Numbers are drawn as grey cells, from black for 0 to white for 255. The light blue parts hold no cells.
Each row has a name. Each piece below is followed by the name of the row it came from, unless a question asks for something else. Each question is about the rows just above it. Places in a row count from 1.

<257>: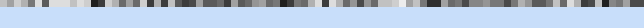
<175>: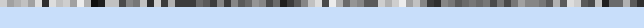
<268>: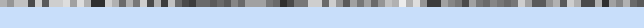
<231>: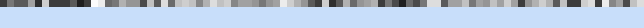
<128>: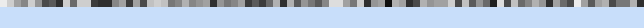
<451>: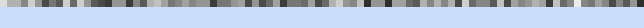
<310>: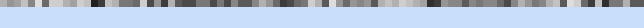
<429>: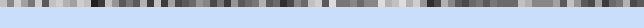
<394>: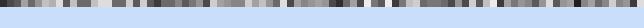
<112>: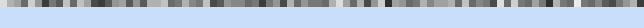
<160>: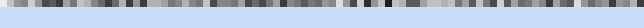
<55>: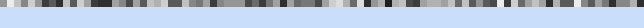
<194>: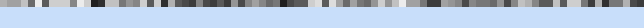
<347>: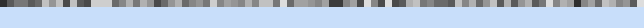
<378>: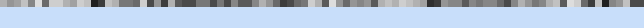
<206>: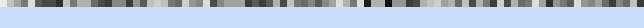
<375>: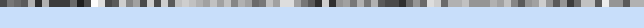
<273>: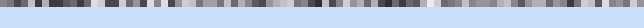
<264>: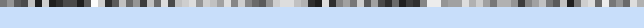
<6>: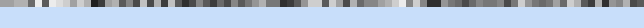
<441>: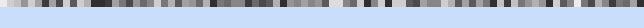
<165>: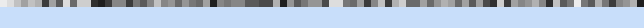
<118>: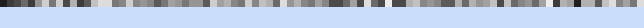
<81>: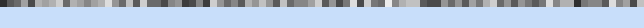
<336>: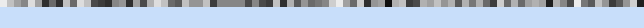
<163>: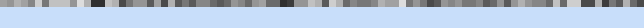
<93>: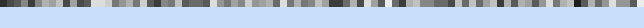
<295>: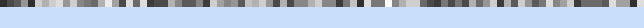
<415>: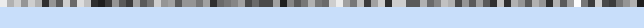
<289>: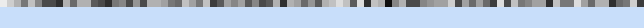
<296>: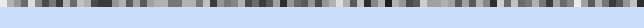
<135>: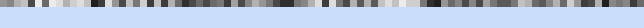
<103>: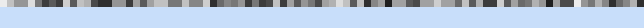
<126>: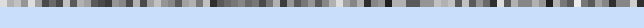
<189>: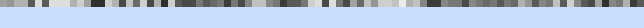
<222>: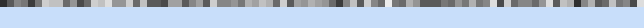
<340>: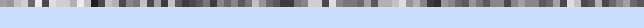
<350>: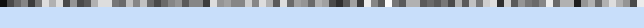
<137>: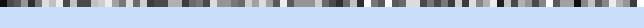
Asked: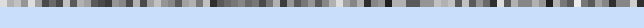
<126>
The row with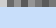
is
<81>

